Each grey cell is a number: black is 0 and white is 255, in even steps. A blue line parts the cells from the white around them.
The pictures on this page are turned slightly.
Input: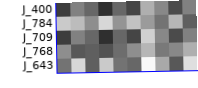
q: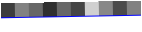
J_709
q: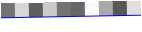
J_643
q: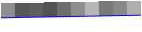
J_768

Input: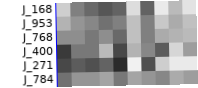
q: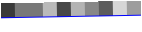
J_400
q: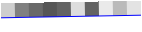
J_168
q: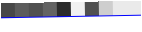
J_271

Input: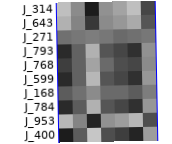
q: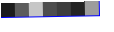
J_400
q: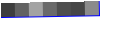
J_768

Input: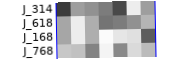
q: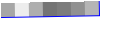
J_618

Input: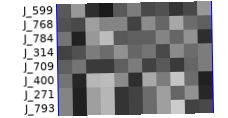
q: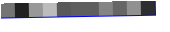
J_784
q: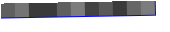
J_709
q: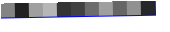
J_271
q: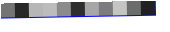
J_400

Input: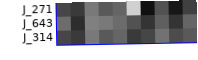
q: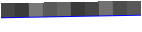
J_314

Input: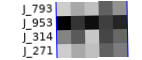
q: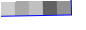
J_793
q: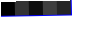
J_953
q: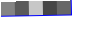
J_314

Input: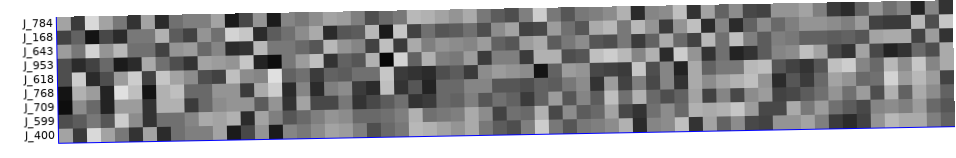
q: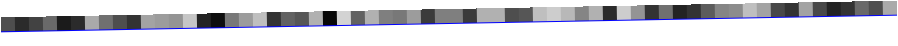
J_953
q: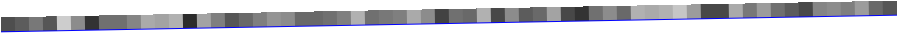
J_599
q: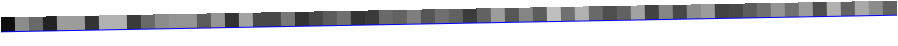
J_709
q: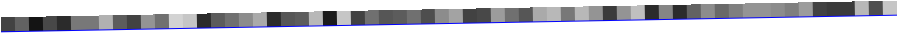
J_168
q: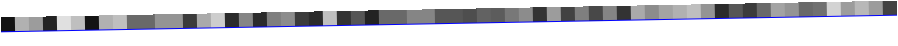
J_768
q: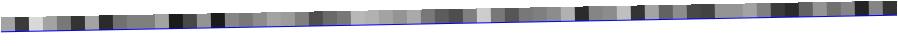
J_784

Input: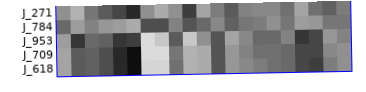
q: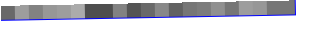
J_784

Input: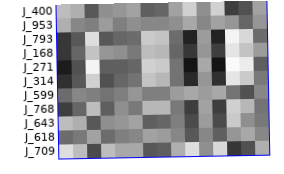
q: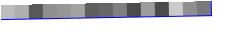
J_643
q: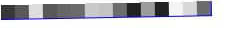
J_793
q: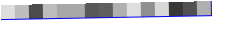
J_709
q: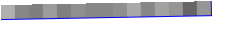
J_953

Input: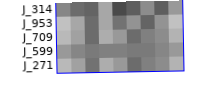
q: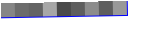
J_314
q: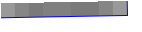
J_599
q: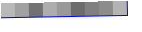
J_271
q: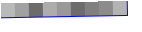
J_709

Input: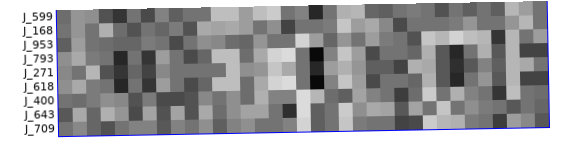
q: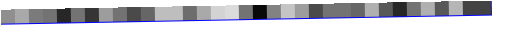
J_793
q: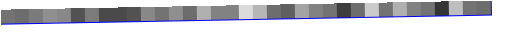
J_400
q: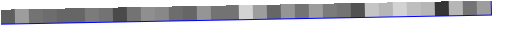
J_953
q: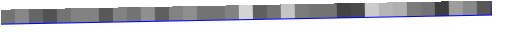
J_709

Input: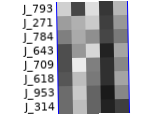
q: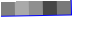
J_784
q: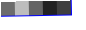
J_314

